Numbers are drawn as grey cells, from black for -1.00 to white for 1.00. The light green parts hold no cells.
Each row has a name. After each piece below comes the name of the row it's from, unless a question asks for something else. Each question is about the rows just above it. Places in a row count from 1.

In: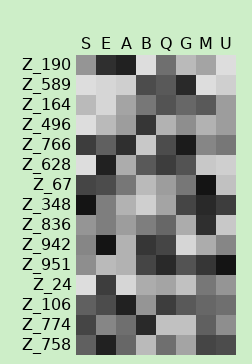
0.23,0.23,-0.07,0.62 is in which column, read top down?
U
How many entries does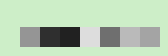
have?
7
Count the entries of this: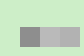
3

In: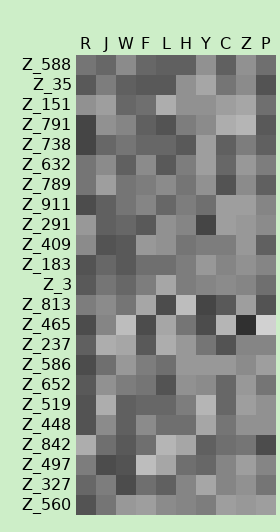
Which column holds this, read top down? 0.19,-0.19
C
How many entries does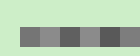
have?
6
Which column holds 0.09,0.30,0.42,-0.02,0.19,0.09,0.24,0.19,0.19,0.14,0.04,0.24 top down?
Z
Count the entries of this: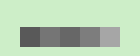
5
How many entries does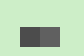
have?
2

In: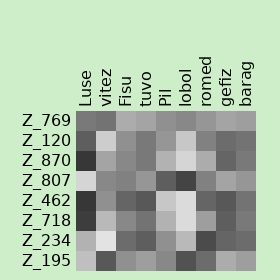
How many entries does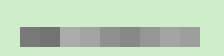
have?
9
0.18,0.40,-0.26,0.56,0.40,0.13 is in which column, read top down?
Pil

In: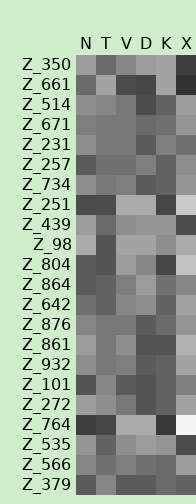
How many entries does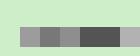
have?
6
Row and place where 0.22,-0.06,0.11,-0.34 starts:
Z_861, 1

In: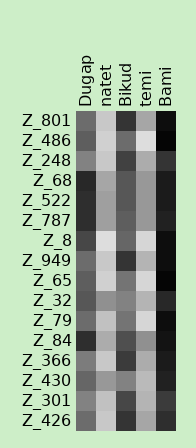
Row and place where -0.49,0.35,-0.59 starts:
Z_248, 3
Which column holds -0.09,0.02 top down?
Bikud
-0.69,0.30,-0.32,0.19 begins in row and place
Z_68, 1
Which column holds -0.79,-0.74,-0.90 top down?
Bami
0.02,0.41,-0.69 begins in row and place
Z_32, 3
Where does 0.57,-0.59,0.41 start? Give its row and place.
Z_949, 2

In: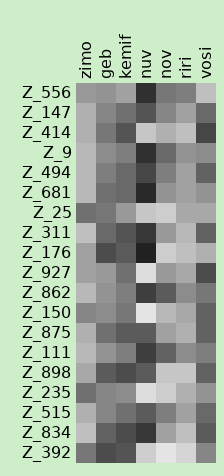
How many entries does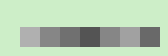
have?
7
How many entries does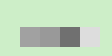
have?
4

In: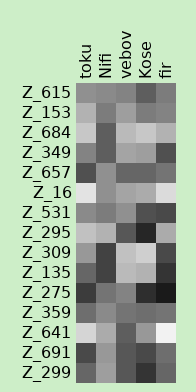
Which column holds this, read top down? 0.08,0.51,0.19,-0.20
toku
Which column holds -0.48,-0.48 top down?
Nifi

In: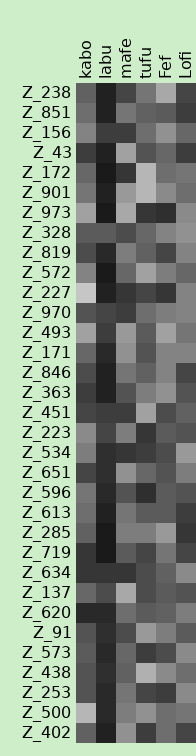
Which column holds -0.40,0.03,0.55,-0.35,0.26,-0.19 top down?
kabo
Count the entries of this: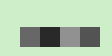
4
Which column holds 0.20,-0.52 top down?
tufu
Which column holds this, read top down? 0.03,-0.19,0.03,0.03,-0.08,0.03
Lofi

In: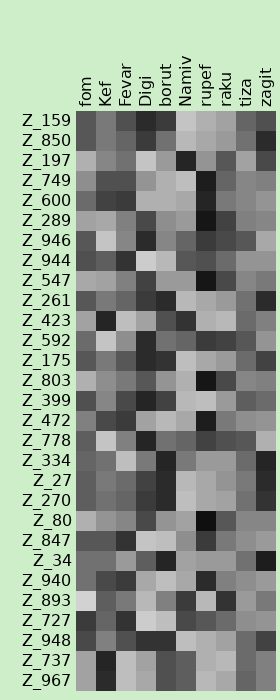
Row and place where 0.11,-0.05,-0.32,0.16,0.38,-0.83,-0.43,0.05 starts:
Z_803, 2
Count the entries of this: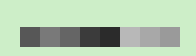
8
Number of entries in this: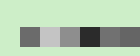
6
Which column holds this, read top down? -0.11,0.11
tiza
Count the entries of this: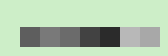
7
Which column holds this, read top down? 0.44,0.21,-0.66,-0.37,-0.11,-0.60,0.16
borut

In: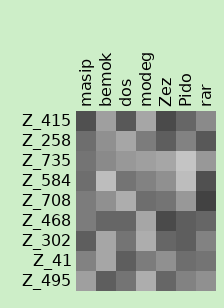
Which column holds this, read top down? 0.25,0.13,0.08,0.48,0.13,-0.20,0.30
bemok
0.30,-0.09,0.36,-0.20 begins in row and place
Z_302, 2
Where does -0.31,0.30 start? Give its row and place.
Z_415, 3
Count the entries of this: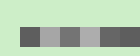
6
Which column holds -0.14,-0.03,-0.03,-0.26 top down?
masip

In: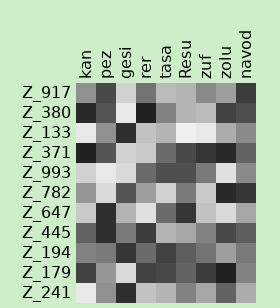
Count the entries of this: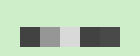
5
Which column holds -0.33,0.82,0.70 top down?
pez
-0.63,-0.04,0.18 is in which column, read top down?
pez
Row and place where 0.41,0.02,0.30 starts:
Z_241, 5
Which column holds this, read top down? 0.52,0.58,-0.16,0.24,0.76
rer
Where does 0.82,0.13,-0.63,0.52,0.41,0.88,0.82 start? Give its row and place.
Z_133, 1
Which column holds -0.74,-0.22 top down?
zolu

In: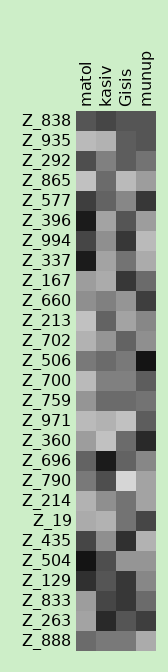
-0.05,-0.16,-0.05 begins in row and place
Z_506, 1
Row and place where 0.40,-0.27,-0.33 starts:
Z_935, 2
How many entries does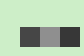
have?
3
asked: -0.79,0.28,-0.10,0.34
Z_337
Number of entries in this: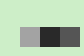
3
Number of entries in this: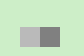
2

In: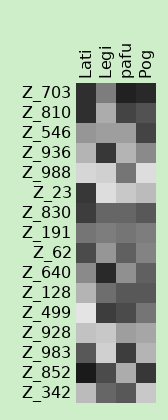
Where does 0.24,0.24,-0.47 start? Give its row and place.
Z_546, 2
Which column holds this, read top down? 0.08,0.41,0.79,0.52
Lati
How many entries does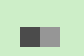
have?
2
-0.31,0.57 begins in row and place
Z_342, 3

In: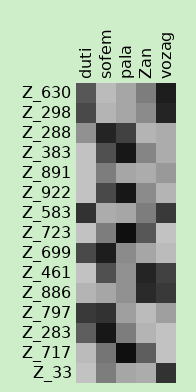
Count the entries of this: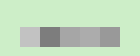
5
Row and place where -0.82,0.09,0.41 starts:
Z_922, 3
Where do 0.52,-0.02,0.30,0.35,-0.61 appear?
Z_33

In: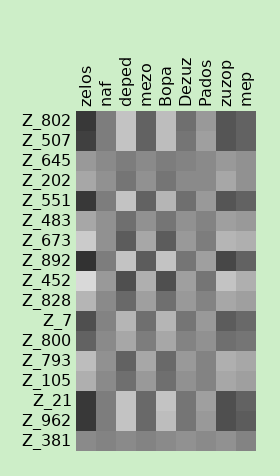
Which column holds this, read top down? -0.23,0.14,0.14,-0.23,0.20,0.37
mep
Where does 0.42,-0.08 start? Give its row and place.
Z_7, 5
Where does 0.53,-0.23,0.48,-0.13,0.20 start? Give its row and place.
Z_802, 3

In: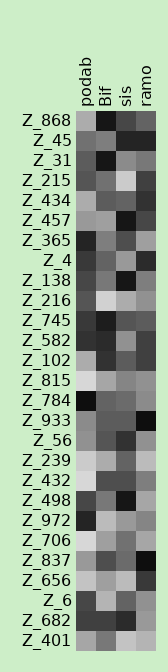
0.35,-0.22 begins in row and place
Z_239, 2
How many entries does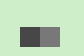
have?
2
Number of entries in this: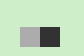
2
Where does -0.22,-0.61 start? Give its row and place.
Z_434, 3
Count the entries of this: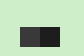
2
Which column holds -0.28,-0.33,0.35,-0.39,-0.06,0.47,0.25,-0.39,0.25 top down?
Bif

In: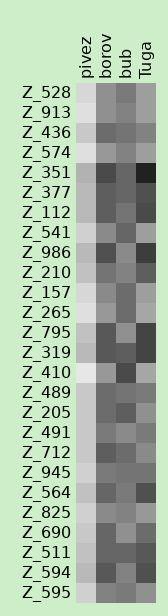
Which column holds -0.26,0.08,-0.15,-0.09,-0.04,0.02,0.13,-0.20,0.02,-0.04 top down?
bub
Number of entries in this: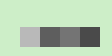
4
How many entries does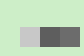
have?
3

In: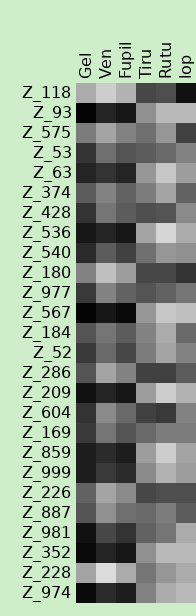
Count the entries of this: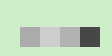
4
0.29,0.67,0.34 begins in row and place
Z_536, 4
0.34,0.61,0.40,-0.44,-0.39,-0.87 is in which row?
Z_118
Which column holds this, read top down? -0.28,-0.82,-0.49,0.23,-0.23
Fupil
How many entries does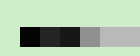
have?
6

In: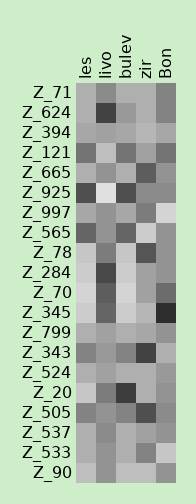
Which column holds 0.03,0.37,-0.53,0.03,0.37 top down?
bulev
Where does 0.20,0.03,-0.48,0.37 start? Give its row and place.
Z_343, 2
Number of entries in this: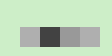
4

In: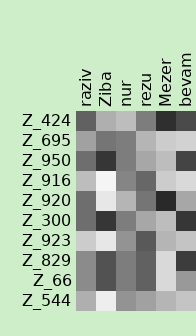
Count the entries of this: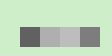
4
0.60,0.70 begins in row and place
Z_916, 5
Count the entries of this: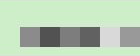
6
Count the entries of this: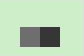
2
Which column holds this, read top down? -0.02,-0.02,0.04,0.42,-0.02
nur
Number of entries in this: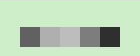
5
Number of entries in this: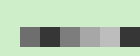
6

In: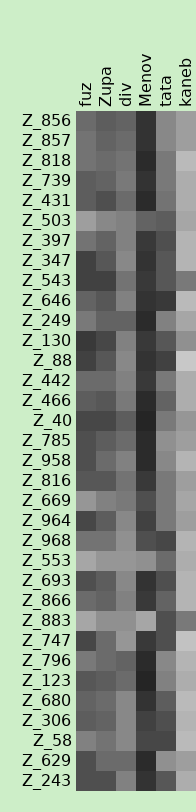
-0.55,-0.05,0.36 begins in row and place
Z_442, 4
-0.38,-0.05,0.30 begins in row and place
Z_669, 4
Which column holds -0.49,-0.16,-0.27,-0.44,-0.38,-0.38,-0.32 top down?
fuz
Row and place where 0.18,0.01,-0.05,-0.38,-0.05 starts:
Z_669, 1

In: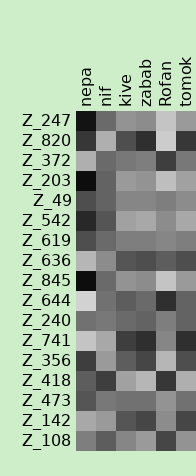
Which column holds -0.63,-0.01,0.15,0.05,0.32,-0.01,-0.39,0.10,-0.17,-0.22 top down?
zabab
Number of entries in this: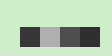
4
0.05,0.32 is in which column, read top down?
zabab
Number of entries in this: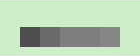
5
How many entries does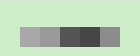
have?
5

